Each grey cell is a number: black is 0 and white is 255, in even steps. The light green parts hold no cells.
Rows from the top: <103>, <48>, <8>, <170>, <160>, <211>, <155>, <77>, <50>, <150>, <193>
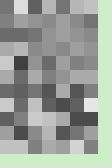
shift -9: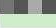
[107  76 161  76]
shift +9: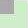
[179]

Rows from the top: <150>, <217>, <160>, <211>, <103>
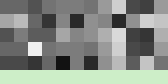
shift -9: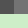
[ 73 106]
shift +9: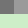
[124 163]
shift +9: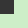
[62]
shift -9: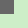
[94]
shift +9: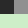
[ 50 153]
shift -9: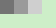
[106 145 198]

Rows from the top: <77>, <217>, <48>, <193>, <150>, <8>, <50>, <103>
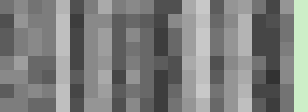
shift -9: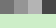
[106 140 171  61]
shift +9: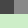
[ 79 146]

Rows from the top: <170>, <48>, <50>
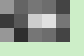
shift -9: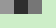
[142  37 109]
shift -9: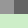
[142  91]
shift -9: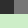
[ 37 109]
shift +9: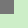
[127]
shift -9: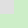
[215]

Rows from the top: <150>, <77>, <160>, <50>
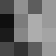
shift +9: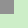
[154]
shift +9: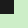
[36]
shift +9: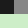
[ 36 144]

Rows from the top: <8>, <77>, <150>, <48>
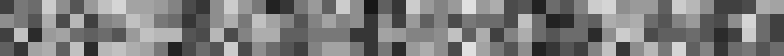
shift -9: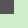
[76]
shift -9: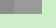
[133 145 145]
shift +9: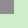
[151]
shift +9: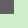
[105]
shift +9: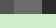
[ 94 117 117  52]
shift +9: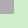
[182]

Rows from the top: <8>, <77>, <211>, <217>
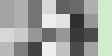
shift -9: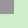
[142]
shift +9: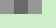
[160 114 160]

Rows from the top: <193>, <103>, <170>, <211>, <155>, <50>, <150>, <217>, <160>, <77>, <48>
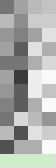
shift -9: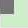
[108]
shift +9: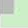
[195]
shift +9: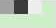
[171  68 246]

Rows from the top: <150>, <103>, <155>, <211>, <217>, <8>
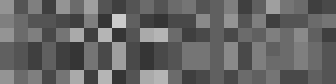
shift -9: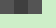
[75 54 75]
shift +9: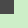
[82]
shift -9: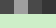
[ 64 150  64  44]
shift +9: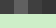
[ 72 105  72  62]
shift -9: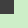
[54]
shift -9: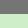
[108 108]
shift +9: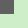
[105]

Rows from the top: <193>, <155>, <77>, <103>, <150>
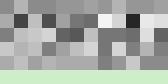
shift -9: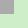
[162]
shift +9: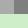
[180 136]
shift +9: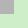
[189]

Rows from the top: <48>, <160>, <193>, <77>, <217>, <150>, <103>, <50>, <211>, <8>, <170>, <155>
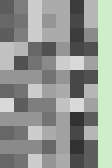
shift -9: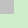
[184]
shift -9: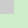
[196]
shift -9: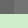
[ 94 106]
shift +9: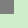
[135]

